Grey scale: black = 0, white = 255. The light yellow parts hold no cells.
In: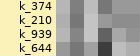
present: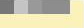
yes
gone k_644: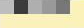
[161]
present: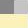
yes
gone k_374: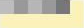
[127]
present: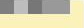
yes
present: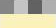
no

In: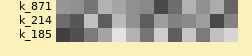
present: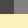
yes
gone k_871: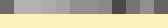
[150]

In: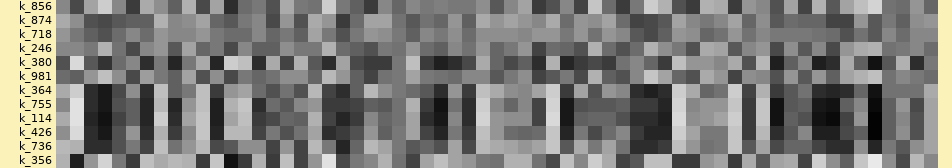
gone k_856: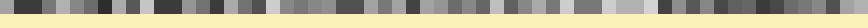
[127]
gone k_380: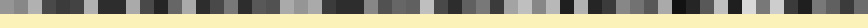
[51]
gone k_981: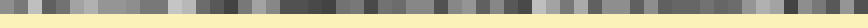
[157]

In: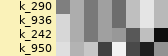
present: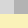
no
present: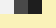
yes
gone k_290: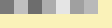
[127]

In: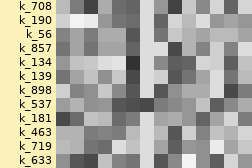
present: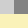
yes
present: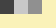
no
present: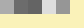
yes
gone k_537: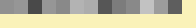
[79]
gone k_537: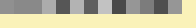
[156]
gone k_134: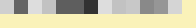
[227]

